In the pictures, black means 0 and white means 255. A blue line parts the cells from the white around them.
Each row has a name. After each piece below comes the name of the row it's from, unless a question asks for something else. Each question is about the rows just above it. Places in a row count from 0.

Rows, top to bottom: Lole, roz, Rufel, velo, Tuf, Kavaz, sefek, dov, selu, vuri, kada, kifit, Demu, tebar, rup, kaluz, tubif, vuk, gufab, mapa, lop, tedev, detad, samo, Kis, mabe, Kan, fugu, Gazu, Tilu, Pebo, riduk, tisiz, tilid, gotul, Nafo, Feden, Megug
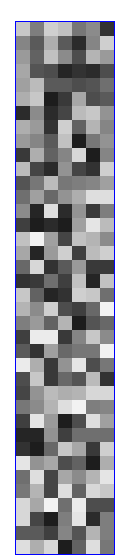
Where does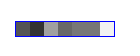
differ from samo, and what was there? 0, [90]
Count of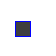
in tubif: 1
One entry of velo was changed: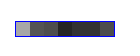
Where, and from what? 5, [43]
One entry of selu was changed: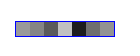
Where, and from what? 5, [119]

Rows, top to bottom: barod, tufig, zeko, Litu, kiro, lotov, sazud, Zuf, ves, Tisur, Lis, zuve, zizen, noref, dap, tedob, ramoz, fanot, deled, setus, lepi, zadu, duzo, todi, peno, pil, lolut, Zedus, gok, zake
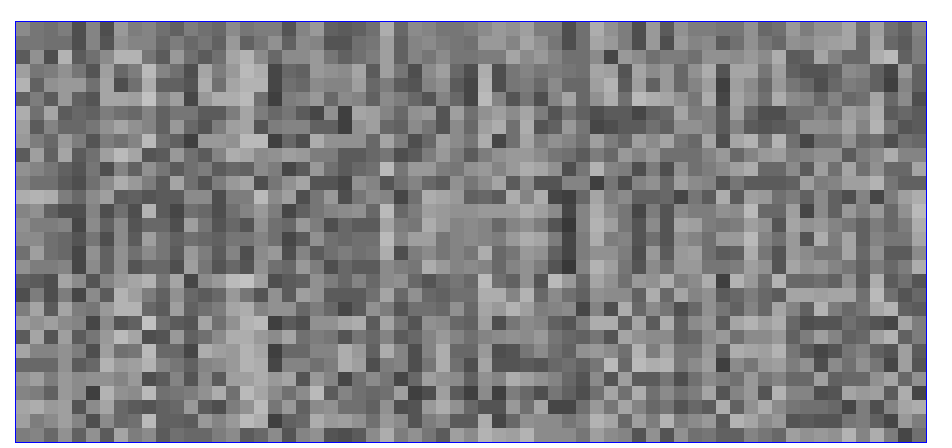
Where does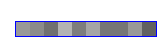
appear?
todi
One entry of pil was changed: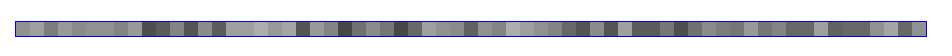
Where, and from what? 51, [112]

